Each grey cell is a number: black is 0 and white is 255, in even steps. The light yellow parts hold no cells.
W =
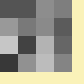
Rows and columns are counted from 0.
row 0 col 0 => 84
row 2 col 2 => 179
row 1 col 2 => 138
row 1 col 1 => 121
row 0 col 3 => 126

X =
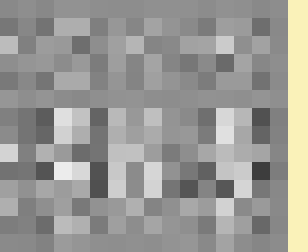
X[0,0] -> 137
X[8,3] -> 154
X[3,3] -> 140
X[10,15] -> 136
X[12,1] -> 129
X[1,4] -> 174
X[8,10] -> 142
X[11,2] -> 143
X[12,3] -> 187
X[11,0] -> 175
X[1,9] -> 148
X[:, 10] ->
[144, 138, 162, 119, 138, 143, 138, 152, 142, 120, 85, 168, 143, 150]
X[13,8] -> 142
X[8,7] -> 193
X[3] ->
[142, 149, 152, 140, 153, 124, 158, 133, 164, 133, 119, 138, 106, 164, 135, 142]
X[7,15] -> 130
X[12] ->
[125, 129, 108, 187, 176, 123, 159, 141, 165, 149, 143, 122, 181, 159, 104, 135]
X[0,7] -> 141
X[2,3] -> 153
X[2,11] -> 164
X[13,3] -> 155
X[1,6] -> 151
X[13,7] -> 144
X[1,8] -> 163
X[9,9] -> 146
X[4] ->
[121, 136, 117, 170, 170, 130, 149, 132, 160, 148, 138, 124, 154, 154, 114, 139]
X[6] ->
[128, 116, 92, 223, 194, 100, 185, 152, 191, 148, 138, 111, 215, 183, 81, 128]
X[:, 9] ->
[144, 148, 137, 133, 148, 141, 148, 149, 123, 146, 117, 144, 149, 147]
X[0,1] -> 142
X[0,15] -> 141
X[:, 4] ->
[146, 174, 110, 153, 170, 137, 194, 174, 108, 216, 169, 121, 176, 149]
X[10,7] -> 140
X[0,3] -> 146
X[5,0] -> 150
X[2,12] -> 203
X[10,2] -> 167

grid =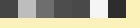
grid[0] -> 69
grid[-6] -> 189
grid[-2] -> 245

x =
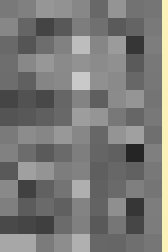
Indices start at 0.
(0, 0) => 121
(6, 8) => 120
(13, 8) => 118
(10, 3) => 116
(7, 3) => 152
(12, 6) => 118
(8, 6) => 96
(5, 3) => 102
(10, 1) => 65
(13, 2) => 123
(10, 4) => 175
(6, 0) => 84
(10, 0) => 137
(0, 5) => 104
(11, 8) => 125
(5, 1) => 82
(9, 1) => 160
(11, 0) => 127
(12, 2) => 63
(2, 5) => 134
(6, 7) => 102
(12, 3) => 107
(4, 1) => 96
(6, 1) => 88
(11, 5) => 99
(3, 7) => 90
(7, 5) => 103
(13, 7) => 111
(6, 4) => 157
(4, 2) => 133
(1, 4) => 125
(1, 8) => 121
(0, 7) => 114

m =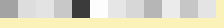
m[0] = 163
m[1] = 221
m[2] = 227
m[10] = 198

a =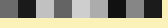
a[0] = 107
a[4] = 206
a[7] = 134

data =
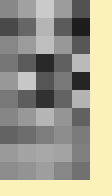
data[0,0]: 136
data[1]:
[73, 102, 180, 91, 29]
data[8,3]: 163
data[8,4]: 128
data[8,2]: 168
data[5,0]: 120
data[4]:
[152, 199, 85, 121, 37]
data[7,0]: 99
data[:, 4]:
[82, 29, 87, 186, 37, 179, 97, 123, 128, 113]
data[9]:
[140, 147, 158, 135, 113]
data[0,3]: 156
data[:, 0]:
[136, 73, 135, 118, 152, 120, 134, 99, 154, 140]
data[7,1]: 109
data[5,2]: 49
